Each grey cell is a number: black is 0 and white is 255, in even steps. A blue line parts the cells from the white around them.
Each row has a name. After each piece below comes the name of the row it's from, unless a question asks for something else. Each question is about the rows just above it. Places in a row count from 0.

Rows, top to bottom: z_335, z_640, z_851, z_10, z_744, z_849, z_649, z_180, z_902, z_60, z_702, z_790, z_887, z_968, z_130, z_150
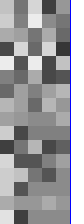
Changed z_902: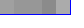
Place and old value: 2, [139]
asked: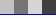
z_335
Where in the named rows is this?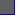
z_702, 4

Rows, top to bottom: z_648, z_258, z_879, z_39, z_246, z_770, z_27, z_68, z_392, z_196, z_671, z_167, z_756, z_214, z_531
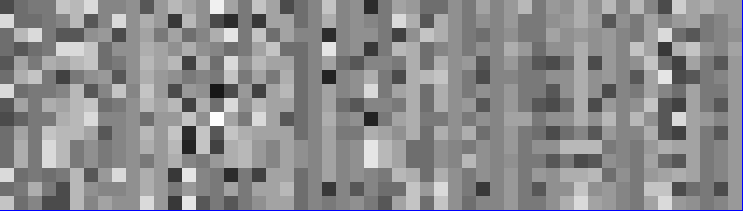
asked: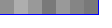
z_214
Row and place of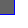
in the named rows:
z_392, 1
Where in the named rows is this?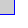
z_648, 48

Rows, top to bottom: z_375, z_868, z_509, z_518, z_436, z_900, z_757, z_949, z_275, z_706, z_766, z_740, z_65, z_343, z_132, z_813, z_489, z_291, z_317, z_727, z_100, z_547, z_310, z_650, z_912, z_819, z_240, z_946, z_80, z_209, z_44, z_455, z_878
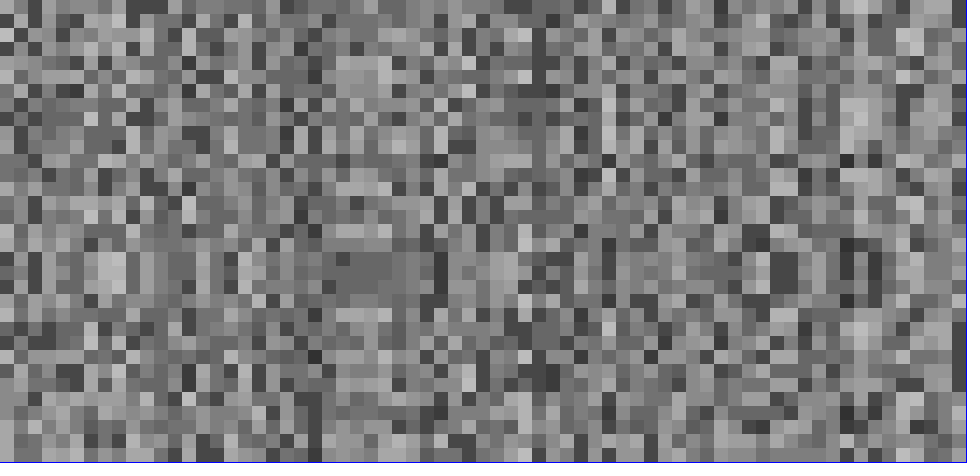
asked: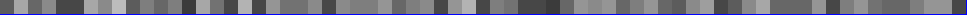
z_240
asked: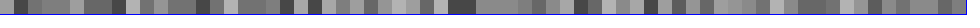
z_766
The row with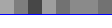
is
z_547
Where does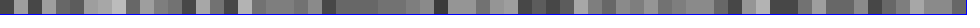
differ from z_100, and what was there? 5, [103]
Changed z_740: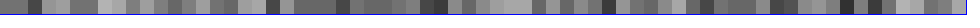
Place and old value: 33, [114]
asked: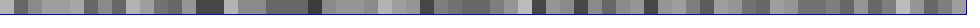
z_900
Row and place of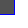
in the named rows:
z_740, 56

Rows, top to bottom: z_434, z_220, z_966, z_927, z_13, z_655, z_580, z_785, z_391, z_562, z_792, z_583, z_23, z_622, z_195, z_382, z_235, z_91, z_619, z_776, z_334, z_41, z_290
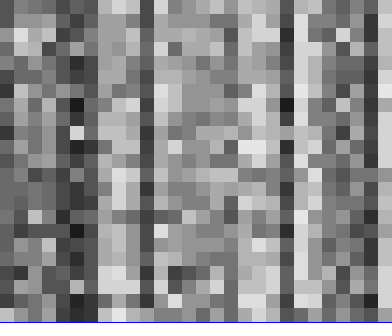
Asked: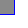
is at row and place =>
z_391, 15
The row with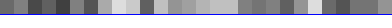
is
z_23
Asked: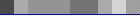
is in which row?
z_220
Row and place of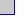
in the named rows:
z_23, 9
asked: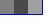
z_580
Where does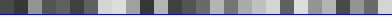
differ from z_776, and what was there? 6, [84]

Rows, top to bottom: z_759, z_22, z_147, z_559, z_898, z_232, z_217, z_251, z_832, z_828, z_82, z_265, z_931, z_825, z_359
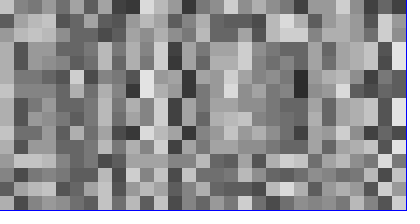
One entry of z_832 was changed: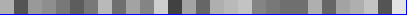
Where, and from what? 21, [102]
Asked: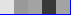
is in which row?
z_232
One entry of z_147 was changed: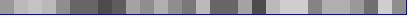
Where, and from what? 18, [84]

